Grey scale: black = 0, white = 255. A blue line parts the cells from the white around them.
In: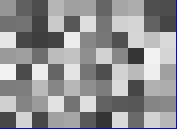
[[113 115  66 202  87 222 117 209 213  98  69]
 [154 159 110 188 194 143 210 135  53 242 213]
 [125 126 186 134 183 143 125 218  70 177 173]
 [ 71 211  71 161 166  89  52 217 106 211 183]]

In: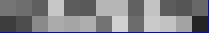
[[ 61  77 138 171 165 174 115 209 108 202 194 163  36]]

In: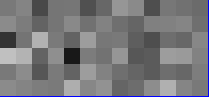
[[139 124  99 117 137 113 130 111 101 128 129 133 111]
 [192 179  99 143  24 124 114 150  87  91 157 154 130]
 [139 132 125 122 174 135 146 101 109 141 176 133 121]]

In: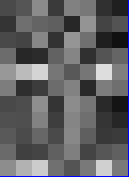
[[ 52 111 100  95  39 148  68  83]
 [108  39  43  98 133  48  84 101]
 [125  46  60 108 130  41 125 111]
 [ 80  79 130  62 133 111  53  38]
 [106  64  68  96 127  68  86  96]]

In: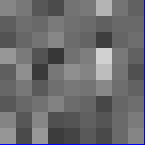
[[ 94 110 105 122 112 107  96 105 105]
 [151 122  83  55 113 126 209 121  97]
 [103 120  90 111 120 116 136 110  98]
 [132  87 134  80  84  96  85 106 123]]

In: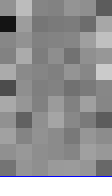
[[ 20 157 118 122 124 109 167]
 [130 171 125 142 114 144 151]
 [ 76 143 127 130 113 122 135]
 [145  97 144 165 136 122  92]
 [144 152 142 139 133 160 152]]

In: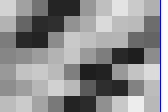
[[179 101  43  47 146 173 218 189 186 109]
 [134 141 157 179 198 154 125  40  30 140]
 [142 158 183 209 185  91  46  39 130 188]]

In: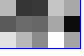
[[ 90 107 103 167  12]]

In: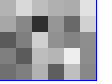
[[167 135  47 150 105 209]
 [127  91 189 181 238 141]]
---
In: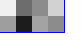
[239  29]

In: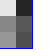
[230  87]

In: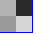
[178 214]

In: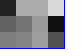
[ 33 115 157]

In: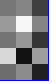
[120 247  52]

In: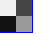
[239 154]

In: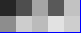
[ 38 205]

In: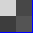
[213  84]

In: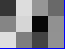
[ 53 214  67]
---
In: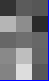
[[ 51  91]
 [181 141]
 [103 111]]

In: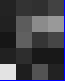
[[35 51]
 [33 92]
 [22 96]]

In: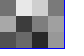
[[114 232]
 [168  60]
 [ 81 105]]

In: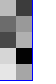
[[188  60]
 [108 153]
 [ 72 176]]

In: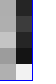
[[174  37]
 [175  60]
 [196  37]]

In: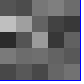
[[ 84  76]
 [191 159]
 [ 43  84]]
